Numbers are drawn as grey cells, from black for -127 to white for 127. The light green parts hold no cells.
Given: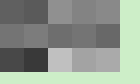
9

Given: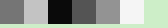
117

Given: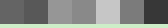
-72

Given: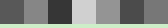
-8

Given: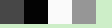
22

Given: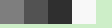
120

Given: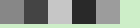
28

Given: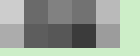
58

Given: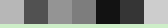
77
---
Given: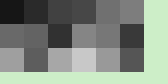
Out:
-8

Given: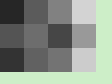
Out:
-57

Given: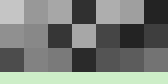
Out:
-92

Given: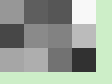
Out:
2

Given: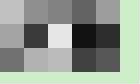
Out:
-110

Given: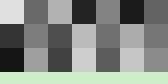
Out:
44
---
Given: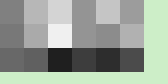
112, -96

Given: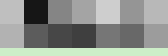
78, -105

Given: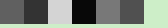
84, -119

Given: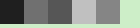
64, -96

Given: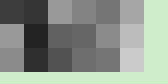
75, -92

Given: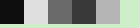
94, -113
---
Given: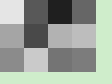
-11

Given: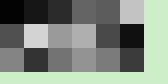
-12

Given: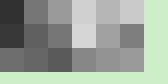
-37

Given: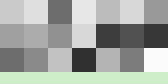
66

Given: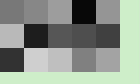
63

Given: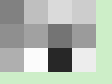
-88

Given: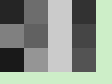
75

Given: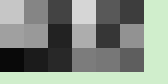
-86
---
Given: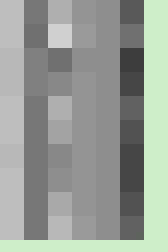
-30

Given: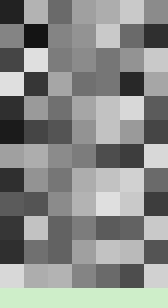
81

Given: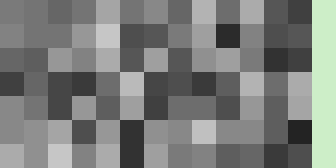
-49

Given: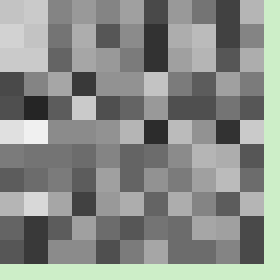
-54

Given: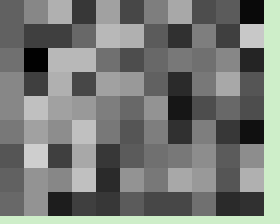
-79

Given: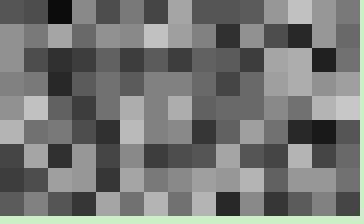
-58
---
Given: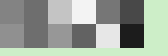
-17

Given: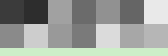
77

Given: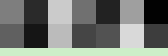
-106

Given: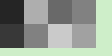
1

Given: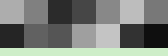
-30

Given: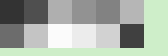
68

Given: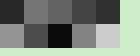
-51

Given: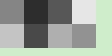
-54

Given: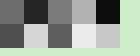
86

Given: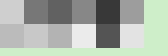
72
